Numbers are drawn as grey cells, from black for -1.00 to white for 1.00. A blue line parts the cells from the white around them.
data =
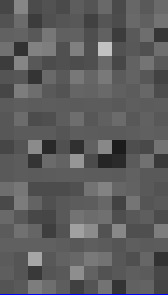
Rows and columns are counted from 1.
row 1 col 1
-0.45
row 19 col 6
-0.19
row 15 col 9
-0.48
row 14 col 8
0.03
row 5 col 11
-0.09
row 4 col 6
0.00
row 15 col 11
-0.33
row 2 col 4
-0.37
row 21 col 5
-0.27
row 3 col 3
-0.31
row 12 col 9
-0.67
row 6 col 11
-0.32
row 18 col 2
-0.25
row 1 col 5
-0.42
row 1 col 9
-0.42
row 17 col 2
-0.11
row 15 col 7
-0.27
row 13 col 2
-0.28
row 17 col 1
-0.29
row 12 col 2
-0.28
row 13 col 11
-0.30
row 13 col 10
-0.24
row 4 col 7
-0.37
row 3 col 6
-0.24
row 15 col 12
-0.30
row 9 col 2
-0.15
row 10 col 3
-0.29
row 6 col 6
-0.06
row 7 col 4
-0.30
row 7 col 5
-0.35
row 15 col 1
-0.43
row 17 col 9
0.07
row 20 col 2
-0.33
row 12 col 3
-0.59
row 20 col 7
-0.23
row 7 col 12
-0.40
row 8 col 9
-0.30
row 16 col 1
-0.18
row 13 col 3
-0.29

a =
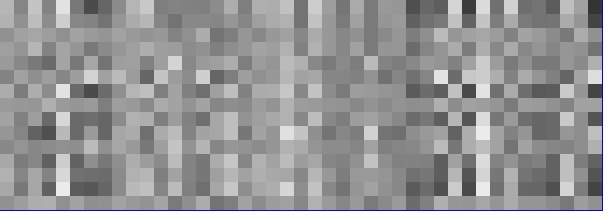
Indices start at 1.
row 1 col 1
0.43
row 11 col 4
0.10
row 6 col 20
0.19
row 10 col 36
0.27
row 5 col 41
0.18
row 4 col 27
-0.04
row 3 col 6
0.28
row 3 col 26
0.14
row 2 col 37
0.33
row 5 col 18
-0.01
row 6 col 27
0.15
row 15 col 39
0.16
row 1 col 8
-0.20
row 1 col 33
0.67
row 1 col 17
0.36
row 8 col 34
0.26
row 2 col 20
0.34
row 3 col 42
0.35
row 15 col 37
0.33
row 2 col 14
0.07
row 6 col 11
-0.20
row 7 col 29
0.13
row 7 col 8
-0.15
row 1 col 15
0.00
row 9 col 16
0.30
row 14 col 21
0.68
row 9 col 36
-0.07
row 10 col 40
-0.18
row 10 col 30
0.11
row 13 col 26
0.20
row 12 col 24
0.05
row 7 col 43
-0.47
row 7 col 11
0.50
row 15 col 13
-0.04
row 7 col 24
0.10
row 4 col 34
-0.03
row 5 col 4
-0.17
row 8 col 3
0.18
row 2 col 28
0.17
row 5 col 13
0.66

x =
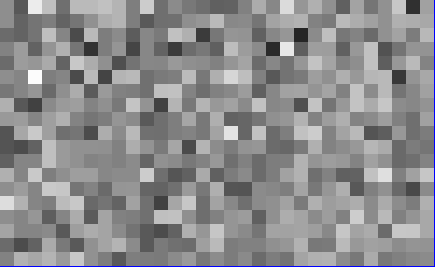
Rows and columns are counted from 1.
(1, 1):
0.11
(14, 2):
0.22
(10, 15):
-0.06
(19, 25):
0.10
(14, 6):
-0.08
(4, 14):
-0.15
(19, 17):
-0.03
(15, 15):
-0.14
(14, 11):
-0.21
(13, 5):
0.12
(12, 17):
-0.13
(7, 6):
0.35
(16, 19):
-0.25
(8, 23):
0.53
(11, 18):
0.15
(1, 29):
0.56
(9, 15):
-0.06
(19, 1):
0.02
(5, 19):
-0.16
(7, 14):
0.03
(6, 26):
0.19
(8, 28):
0.55
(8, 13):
0.41
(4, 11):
0.06
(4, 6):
-0.08
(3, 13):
0.51
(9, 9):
0.17
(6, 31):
0.32
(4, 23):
0.24
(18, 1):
-0.16
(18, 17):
-0.03
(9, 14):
0.30
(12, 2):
0.04
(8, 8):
0.13
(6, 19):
0.01
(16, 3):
0.18
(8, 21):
0.09
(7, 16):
0.01
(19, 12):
-0.04

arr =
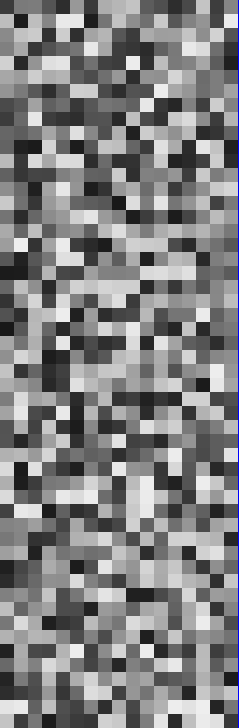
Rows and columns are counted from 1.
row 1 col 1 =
-0.54
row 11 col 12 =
0.76
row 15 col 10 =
0.73
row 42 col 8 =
-0.19
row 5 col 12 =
0.48
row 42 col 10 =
0.09
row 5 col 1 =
0.64
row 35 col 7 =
0.66
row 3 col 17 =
-0.34
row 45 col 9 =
-0.07
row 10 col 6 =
0.75
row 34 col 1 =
0.71
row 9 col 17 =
0.41
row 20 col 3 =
-0.43
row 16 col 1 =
-0.09
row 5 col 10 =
0.85
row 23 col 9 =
-0.47
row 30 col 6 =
-0.72
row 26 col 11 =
0.05
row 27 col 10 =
0.26
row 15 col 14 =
0.16
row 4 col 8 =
0.30
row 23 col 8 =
-0.65
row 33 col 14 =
-0.26
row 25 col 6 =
-0.71
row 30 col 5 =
0.83
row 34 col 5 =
-0.55
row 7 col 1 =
0.16
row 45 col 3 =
0.34
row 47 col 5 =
0.41
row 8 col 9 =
-0.12
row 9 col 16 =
-0.53
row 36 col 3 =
-0.38
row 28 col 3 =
0.06
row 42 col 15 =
0.34
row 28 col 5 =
-0.54
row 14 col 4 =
0.29
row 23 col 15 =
0.84
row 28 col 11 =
0.09

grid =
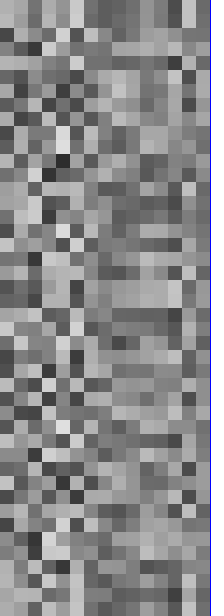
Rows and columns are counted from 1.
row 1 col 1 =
0.39
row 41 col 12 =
-0.28
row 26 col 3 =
-0.13
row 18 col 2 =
0.12
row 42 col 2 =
0.11
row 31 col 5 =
0.75
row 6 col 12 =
0.11
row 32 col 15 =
-0.07
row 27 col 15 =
-0.04
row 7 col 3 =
-0.06
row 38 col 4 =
-0.11
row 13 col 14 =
-0.30
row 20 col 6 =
0.44
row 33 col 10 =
0.08
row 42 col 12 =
0.03
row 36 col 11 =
0.00
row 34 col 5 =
-0.24
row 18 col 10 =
-0.08
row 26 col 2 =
-0.02
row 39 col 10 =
0.26
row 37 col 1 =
0.23
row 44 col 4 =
0.48
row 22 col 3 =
-0.44
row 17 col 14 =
0.03
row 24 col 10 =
-0.02
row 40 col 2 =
0.14
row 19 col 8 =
-0.18
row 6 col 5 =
-0.18
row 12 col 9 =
0.37
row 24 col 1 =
0.57
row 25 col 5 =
0.63
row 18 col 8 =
-0.04
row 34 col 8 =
0.41
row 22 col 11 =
0.38
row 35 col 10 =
0.17
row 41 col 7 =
-0.22
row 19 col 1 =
-0.09
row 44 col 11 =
0.24
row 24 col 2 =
0.04
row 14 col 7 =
0.01

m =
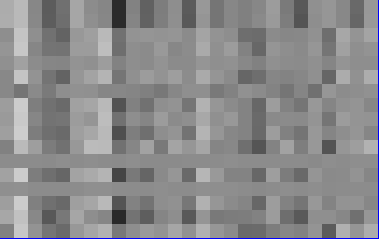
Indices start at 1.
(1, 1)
0.35
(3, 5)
-0.22
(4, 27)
0.15
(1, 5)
-0.12
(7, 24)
0.18
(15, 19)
-0.19
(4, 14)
0.10
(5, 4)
0.05
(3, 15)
0.29
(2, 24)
0.18
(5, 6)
0.15
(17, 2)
0.56
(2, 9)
-0.66
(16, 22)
-0.30
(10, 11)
-0.13
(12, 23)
0.08
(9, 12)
0.22
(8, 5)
-0.17
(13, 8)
0.41
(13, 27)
0.05
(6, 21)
0.03
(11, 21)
0.27
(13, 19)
-0.19
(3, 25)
0.31
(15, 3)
0.00
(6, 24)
-0.20
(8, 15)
0.40
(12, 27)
0.11
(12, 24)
0.11
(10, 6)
0.25
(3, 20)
0.09
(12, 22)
0.10
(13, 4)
-0.13
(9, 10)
0.11
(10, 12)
0.11
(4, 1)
0.17
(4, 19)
-0.19
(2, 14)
-0.30
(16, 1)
0.31
